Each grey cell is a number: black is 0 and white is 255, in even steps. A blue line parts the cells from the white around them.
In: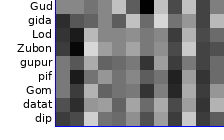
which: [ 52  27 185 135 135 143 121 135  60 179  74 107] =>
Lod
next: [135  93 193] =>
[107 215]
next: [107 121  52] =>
[158  60]
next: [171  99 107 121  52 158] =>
[ 60 121]
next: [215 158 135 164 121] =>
[143  74]
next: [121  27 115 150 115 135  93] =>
[115  33]
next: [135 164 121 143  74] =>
[201  67]

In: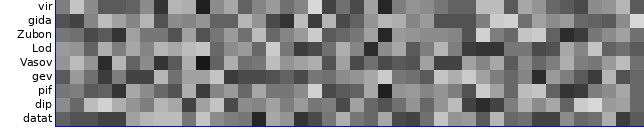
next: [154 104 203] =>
[119  60]
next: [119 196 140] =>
[126 119]
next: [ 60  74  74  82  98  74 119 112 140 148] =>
[167 203]
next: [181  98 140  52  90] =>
[174  24]
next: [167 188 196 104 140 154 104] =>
[203 119]
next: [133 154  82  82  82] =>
[126 203]

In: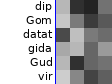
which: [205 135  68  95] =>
vir
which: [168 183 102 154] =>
gida
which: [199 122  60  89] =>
Gom
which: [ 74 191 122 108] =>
datat

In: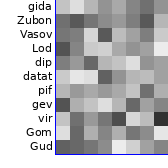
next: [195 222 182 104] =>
[161 133]
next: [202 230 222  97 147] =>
[182 188]
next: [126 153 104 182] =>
[195 222]
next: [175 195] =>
[222 182]

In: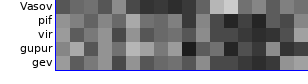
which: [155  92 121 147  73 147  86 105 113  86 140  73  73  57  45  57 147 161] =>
gev
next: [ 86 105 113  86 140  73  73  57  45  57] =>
[147 161]
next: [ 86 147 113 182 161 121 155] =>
[29 92]

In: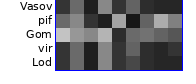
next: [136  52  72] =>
[45 38]
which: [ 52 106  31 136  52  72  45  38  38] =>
Lod

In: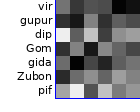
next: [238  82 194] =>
[123 150]
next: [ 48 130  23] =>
[136 100]
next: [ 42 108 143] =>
[100 158]
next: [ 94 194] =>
[ 62 143]
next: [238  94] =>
[194  62]

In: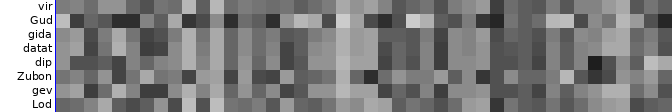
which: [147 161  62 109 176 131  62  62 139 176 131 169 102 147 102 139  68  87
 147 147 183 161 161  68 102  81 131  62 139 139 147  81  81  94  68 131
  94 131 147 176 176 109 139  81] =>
gev
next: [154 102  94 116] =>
[154 139]

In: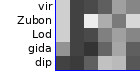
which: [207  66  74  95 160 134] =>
vir
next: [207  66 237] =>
[173 122]
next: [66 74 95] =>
[160 134]
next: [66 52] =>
[101 166]

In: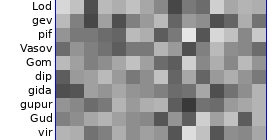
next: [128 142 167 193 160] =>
[108  93]
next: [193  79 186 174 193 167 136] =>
[ 71 121]
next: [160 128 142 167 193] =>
[160 108]

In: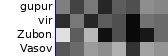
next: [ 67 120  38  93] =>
[ 79 142]
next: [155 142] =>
[176  51]
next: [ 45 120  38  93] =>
[79  9]
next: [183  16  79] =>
[ 9 23]

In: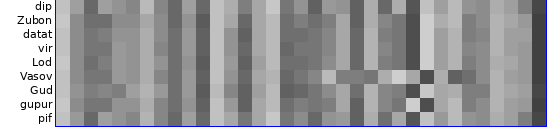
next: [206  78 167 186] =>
[126 140]
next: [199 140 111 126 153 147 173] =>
[147 111]
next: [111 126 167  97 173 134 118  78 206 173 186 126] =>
[140 179]
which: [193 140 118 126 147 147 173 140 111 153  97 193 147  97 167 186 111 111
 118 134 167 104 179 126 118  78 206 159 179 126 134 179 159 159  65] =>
datat
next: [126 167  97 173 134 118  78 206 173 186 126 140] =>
[179 167]

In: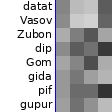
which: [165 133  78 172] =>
Gom
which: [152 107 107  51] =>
pif
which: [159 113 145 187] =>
gupur
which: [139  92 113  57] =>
dip

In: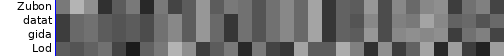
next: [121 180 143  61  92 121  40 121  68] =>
[ 54 164]
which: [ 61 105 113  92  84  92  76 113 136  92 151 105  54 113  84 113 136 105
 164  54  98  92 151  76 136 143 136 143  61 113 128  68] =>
gida
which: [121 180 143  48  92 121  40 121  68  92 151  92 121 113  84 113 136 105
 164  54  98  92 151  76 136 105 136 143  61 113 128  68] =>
Zubon
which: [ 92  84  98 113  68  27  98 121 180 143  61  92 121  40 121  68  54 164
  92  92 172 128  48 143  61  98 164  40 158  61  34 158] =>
Lod

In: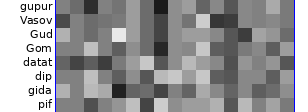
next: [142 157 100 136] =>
[ 86 136]
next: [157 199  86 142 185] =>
[157 136]

